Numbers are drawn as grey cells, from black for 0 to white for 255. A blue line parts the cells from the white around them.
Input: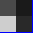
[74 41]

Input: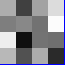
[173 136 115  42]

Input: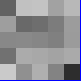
[ 98 105 134 163  45]

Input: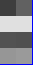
[ 62 224]

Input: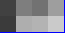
[ 65 174]

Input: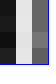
[ 20 231 117]

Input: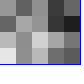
[151 167 209 110]
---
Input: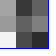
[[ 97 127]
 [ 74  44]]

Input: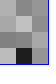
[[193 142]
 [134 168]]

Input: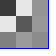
[[ 88 152]
 [155 140]]

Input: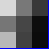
[[70 13]
 [65 11]]

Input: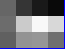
[[203 248]
 [147 150]]

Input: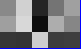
[[216  13]
 [ 52 206]]

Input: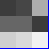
[[102  59]
 [217 241]]

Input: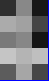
[[161  69]
 [135  21]]
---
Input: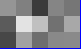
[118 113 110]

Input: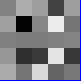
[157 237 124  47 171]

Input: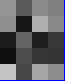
[129 174 101  16]

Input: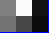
[18 70]

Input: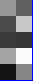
[97 74]

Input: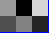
[213 130]

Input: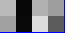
[158 220]

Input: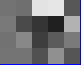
[ 87  32  62 116]
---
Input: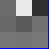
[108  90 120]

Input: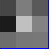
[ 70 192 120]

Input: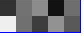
[ 50 112]

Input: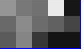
[149 139  55]

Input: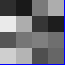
[ 46 173 127 102]

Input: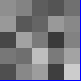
[143  88 122 122 204]

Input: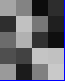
[165 193  49 193]
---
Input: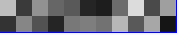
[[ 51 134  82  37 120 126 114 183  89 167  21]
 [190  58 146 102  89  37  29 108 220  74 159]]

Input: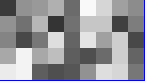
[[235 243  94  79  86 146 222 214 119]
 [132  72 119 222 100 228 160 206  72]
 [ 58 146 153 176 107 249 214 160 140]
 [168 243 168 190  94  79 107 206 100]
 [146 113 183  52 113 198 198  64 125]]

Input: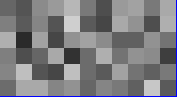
[[133 191  84  70 191 108  90 162 115  96 121]
 [127  78 102 169  50 108 175 115 146 139  62]
 [127  90 133  84 207  90  70 169 146  78 175]
 [102  84 139 154 183 121  78 154 162 121 169]
 [175  42 162  70 146 162 139  96  96 146 115]
 [108 169 169 133 146 102 133 121  96 199  90]]

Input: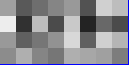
[[160  89 110 133 153  82 208 189]
 [153  96 118 146 216  96 208 181]
 [140 175 133 118 175 167 160 125]
 [237  49 189  75 201  35 104  75]]

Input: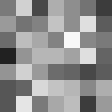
[[122 209  72 174 142 115  60]
 [ 86 229 122 168 189  60 154]
 [154 115 130 195 142 223  92]
 [148 209 154 108 100  72  92]
 [108 189 168 130 248 136 122]
 [ 33 148 182 182 162 223 100]
 [ 86 100 216 195 182 136 174]]

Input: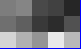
[[111  95  57  44  81]
 [125 133  73  65  38]
 [212 177 148 233 185]]

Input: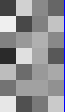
[[231  80 121 202]
 [239  72 129 195]
 [ 64 209 137 102]
 [189 108 153 169]
 [115 161 161 145]
 [ 42 224 169  88]
 [129 153 176 137]]

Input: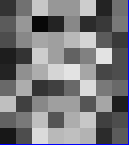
[[ 91 151   8  35 136  43  57 121]
 [105 173  51  64 105 219 121 105]
 [191  64 136 159 159  85 166  29]
 [ 77 136 166 159 185 213  91  57]
 [ 35 144 173 213 227 166  70  77]
 [ 98 121 191  85 173 199  64  77]
 [ 51 113 199 151 151 205  35 113]
 [ 29  51 205 159  98 129 227  77]
 [ 23  77 219 185 191 179  43  91]]

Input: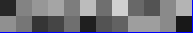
[[144 118  53  69 111  31  83  98 158 158 138  24]
 [ 39 131 151 165 125 188 111 208 104  83 138 180]]
